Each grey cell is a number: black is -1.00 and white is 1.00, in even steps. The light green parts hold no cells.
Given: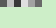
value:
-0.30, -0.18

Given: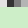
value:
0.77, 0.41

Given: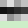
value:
0.38, 0.62

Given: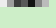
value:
0.86, 0.47

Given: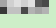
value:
0.29, 0.40

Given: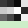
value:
-0.56, 0.89

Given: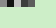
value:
0.08, -0.27

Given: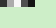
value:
-0.61, -0.84

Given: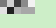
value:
-0.04, 0.31

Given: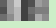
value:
-0.25, 0.10
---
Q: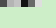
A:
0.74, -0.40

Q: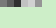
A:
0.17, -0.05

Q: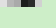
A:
0.64, 0.76

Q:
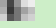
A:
0.86, 0.63

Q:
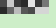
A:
-0.07, -0.68

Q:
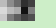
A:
-0.50, 0.58

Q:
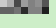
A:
-0.33, -0.22

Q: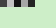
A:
-0.72, -0.50

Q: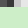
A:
0.81, -0.34
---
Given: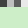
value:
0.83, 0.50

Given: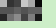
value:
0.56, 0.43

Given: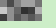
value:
0.57, 0.37

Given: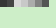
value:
0.70, 0.57

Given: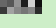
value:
0.63, 0.27

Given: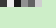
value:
0.86, 0.62
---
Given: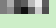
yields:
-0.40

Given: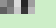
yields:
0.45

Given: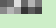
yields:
-0.49

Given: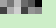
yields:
0.06

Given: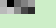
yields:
-0.67

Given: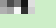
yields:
0.62

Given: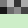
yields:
-0.48
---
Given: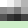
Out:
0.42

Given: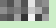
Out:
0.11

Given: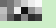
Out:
0.96

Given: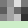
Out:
-0.06

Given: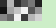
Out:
-0.75

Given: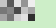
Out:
0.87
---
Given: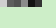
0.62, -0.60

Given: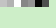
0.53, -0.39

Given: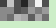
-0.49, -0.13

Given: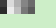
-0.53, -0.29

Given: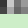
-0.58, 0.00

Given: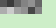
-0.33, 0.03

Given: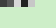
-0.52, 0.56

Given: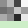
0.11, 0.82
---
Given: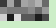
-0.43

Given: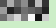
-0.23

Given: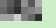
-0.52

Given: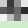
0.14

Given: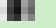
-0.74

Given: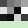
0.05

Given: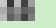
0.46
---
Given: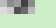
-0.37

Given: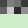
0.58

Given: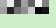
0.60

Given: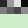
-0.25

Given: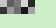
-0.15

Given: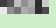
0.24

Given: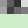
-0.48
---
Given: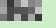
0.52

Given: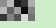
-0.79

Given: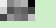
0.28

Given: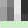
0.00

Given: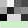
0.92

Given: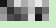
0.58

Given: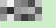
-0.02

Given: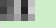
0.40
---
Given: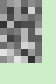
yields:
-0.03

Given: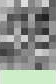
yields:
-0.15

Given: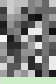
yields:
0.26

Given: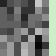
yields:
0.11

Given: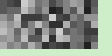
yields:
0.16

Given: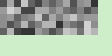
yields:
0.21

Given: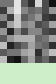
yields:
-0.63

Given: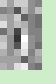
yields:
-0.11

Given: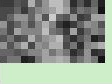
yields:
0.27
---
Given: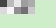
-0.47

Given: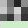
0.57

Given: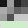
0.34

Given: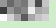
-0.52

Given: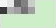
0.92

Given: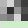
0.31

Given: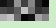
-0.40
